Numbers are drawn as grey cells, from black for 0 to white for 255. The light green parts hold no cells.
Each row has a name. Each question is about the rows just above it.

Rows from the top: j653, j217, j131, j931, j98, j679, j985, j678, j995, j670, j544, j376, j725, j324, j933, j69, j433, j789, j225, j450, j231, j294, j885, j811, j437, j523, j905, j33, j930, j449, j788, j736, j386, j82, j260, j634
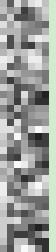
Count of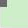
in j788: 1
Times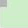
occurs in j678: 2
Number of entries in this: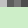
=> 4
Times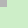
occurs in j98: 4
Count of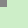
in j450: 1

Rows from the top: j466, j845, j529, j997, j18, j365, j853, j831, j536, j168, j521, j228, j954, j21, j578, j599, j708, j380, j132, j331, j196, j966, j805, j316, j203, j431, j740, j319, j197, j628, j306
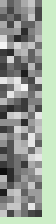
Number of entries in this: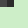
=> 2
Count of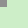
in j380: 3
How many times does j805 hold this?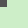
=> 1
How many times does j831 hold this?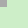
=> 2
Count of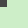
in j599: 3
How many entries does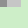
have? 3

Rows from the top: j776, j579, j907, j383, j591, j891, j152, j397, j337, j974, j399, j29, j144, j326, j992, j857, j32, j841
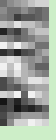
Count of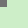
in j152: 2
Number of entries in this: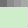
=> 4
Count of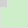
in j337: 2
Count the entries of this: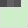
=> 3
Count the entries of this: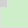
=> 1
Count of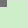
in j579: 4

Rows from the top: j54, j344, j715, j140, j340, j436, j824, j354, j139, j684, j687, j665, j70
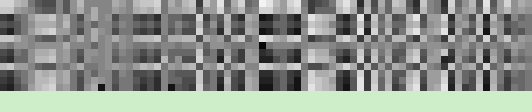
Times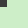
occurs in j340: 5
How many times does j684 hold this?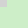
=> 4
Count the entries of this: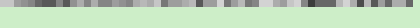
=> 59
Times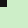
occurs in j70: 7
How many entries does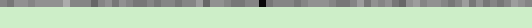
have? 76
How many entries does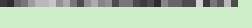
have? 34
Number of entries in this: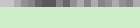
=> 20

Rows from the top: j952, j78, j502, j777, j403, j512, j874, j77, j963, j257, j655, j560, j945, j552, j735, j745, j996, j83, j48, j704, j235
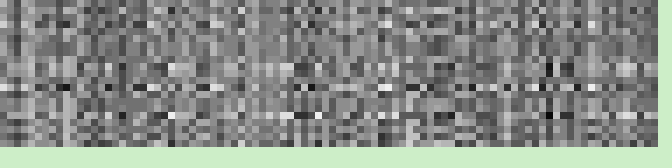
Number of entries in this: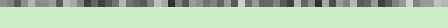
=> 64
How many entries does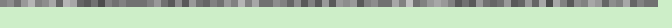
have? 94
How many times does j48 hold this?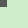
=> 11
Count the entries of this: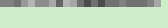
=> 23
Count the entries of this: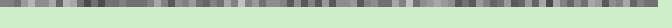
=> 94
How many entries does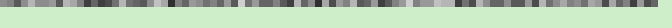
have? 94
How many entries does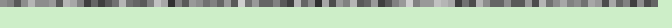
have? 94

